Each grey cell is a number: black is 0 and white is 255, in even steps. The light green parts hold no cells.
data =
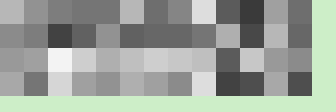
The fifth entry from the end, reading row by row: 221
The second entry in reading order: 146
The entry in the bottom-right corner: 78
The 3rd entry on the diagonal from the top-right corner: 199
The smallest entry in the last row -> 66
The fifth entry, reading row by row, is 117
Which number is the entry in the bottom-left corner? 168
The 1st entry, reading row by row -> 183
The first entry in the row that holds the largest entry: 153
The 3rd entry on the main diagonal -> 243
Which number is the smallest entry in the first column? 139
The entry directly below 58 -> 72
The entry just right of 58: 160
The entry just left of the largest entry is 160
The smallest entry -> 58
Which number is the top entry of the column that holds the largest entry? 125

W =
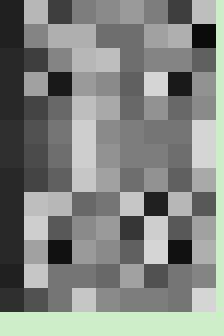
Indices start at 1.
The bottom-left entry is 47
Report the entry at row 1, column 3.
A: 62
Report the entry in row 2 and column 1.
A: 32
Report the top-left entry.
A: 32
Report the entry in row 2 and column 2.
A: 132
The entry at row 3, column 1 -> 40
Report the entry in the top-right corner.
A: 190
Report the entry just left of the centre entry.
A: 206
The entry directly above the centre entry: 138
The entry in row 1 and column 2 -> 183
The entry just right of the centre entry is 125
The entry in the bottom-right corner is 213
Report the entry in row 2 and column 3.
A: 175
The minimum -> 11
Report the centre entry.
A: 146

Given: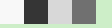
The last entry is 112
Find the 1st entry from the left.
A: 248
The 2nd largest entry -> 216
